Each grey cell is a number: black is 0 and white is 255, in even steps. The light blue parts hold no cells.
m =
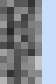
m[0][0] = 116
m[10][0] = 122
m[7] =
[160, 131, 85, 92, 58, 128]
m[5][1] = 75
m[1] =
[91, 56, 129, 137, 78, 143]
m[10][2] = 76
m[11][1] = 116
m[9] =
[138, 123, 79, 138, 142, 196]
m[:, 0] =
[116, 91, 123, 154, 101, 126, 77, 160, 110, 138, 122, 179]
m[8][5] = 197
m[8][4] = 146
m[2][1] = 73
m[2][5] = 158
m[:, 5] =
[128, 143, 158, 134, 137, 155, 133, 128, 197, 196, 137, 173]
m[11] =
[179, 116, 81, 142, 107, 173]
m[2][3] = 66
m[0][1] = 144
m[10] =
[122, 52, 76, 100, 138, 137]

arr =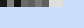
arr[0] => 25
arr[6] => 96
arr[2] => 19

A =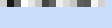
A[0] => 206
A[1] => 24
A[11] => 95
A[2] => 106

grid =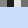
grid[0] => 133
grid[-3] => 31
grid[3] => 113

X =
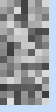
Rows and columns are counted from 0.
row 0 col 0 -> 187
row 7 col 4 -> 95
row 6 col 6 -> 125
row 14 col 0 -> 87
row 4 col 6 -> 77
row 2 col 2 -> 87
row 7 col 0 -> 133
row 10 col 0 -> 134
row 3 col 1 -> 214
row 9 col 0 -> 152
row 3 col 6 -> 213
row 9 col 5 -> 106
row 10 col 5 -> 151
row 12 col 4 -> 96
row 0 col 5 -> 136
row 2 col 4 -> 194
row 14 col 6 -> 213
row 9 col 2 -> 150
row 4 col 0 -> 169
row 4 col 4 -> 106
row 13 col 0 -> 131
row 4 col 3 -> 203
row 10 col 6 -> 218
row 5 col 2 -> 195
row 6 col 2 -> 114
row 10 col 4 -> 200
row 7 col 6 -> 186
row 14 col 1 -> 223
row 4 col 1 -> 142
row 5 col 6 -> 158
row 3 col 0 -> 177
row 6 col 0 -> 143
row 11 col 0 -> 187
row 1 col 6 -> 156
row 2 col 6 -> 122

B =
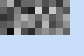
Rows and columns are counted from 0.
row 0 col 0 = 124
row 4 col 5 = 122
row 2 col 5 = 105
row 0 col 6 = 80
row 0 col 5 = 128
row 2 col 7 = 89
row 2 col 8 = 117
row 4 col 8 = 153
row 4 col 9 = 99
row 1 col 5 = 212
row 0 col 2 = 52
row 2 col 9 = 170
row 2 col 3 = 178
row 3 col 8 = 102
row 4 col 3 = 76

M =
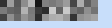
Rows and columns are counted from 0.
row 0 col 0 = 49
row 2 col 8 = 177
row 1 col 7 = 201
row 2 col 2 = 104
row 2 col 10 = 52
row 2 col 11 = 145
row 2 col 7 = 173
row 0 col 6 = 129
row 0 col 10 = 69
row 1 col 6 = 44
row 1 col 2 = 94
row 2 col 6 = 149
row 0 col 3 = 141

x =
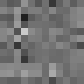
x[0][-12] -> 109
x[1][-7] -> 125
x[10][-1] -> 114
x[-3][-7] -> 133
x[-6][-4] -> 135
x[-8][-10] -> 82
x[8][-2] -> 127
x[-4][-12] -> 100
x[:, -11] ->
[90, 120, 89, 101, 144, 115, 120, 105, 99, 138, 148, 96]
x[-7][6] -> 108
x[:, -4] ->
[97, 109, 100, 98, 131, 102, 135, 106, 107, 123, 130, 105]
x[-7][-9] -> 104
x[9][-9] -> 132
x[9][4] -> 132
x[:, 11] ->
[113, 137, 135, 142, 90, 144, 74, 130, 127, 119, 114, 110]
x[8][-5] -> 107
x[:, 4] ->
[112, 125, 92, 113, 138, 124, 101, 108, 98, 132, 140, 106]
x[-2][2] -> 128
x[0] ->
[109, 90, 96, 146, 112, 85, 112, 55, 97, 120, 93, 113]
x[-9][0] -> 119
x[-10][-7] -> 106
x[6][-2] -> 101
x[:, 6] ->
[112, 109, 119, 111, 111, 108, 125, 114, 117, 110, 109, 114]
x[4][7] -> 136
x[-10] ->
[94, 89, 141, 32, 92, 106, 119, 96, 100, 115, 130, 135]
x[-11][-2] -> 128
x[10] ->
[145, 148, 128, 159, 140, 140, 109, 169, 130, 105, 120, 114]

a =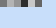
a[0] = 119
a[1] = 180
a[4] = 200
